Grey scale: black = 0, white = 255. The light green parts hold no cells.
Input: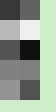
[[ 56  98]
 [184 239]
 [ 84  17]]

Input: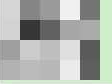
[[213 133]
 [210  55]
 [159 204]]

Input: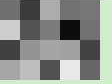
[[112  60]
 [206  83]
 [ 65 148]]

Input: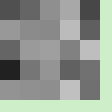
[[ 80 101]
 [152 139]
 [101 154]]

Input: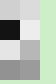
[[208 219]
 [ 19 237]
 [229 183]]

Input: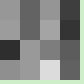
[[151  99]
 [156 100]
 [ 46 153]]
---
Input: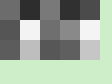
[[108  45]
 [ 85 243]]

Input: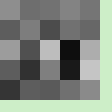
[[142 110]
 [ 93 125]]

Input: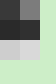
[[ 57 124]
 [ 42  48]]

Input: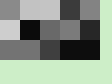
[[138 194]
 [206  11]]

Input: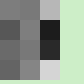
[[125 121]
 [ 87 126]]

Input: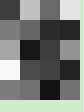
[[ 61 194]
 [123 102]]

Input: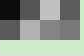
[[ 13  86]
 [ 90 177]]
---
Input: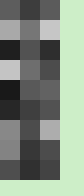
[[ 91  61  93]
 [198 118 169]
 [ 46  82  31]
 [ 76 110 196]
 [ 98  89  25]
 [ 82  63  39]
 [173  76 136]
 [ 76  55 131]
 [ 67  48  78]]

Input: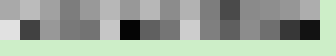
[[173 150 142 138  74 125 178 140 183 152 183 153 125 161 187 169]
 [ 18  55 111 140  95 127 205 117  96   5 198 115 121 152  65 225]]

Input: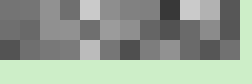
[[ 87 178 202  56 128 129 142 202 111 145 117 116]
 [ 86 139 106  82 101 143 155 111 145 144 105 111]
 [113  86 106 145 125  79 118 187 123 120 111  83]]

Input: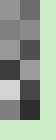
[[108 149]
 [138 128]
 [ 79 152]
 [156  60]
 [ 69 212]
 [ 46 127]]

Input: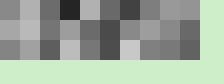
[[148 153 126  66 105 177  37 108 177 137]
 [105 137 157 137  75 107 157 117 185 167]
 [ 98 121 128 200  77 119 188  94 161 132]]

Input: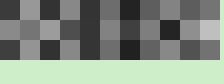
[[116  93 131  94  35 109  52 136  51 152  59]
 [191 143  36 126  64 130  53  78 156 117 138]
 [114  82 136  98  33 110  53 136  50 148  63]]

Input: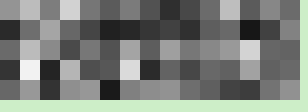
[[107 135  91 190 107  72  47  82 123  91 118 210 125 188 148]
 [130  65  23 105  94  48  65  54  40  33  69 103 165 110  42]
 [ 99 102 211 153 136 119 159  93 164  82 119  74 138 187 106]
 [105  97 162  97 104  71  99  43 218  87  79 181  36 242  52]
 [145 115  61  67  95 110 146 141 128  26 151 143  51 152 103]]
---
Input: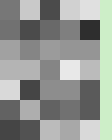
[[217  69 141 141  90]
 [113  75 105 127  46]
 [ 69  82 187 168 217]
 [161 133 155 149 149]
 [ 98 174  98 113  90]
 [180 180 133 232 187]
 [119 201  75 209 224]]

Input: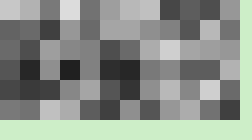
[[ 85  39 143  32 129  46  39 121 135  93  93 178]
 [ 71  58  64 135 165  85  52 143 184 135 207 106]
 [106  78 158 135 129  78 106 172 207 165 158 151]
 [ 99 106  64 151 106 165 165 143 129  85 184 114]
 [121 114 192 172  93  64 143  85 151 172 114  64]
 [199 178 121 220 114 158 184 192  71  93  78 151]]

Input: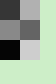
[[137 100]
 [ 54 177]
 [  5 206]]

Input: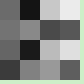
[[107  20 200 235]
 [101  26 187 223]
 [ 59 129 153  94]
 [115 137  74  87]]

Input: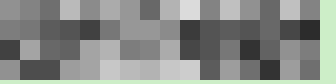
[[145  77  77 157 164 199 186 179 199 205  92 157 111  51 157 111]
 [125 119  92  84  65 119 151 151 139  59  84  92  84 104  71  44]
 [145 131 111 186 139 171 151 104 179 219 131 192 145 104 192 131]
 [ 65 164 104  98 164 179 125 131 171  71  84 119  51  98 145 125]]

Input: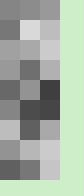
[[133  76  70]
 [189  96 169]
 [153 111 177]
 [ 96 119 197]
 [133 140 153]
 [104 147  63]
 [161 169 203]
 [147 183 203]
 [119 217 189]]

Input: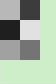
[[184  60]
 [161 116]
 [ 31 225]]

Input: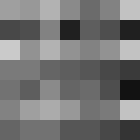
[[ 72  78 130  32  94  78  32]
 [114  94 138 101 107  78  18]
 [101 114 114  86  86  72  52]
 [122 122 101  94  86  72  58]
 [202 146 178 146 130 146 194]
 [159 152 178 138 107 130 194]
 [130 159 171 152 114 122 194]]
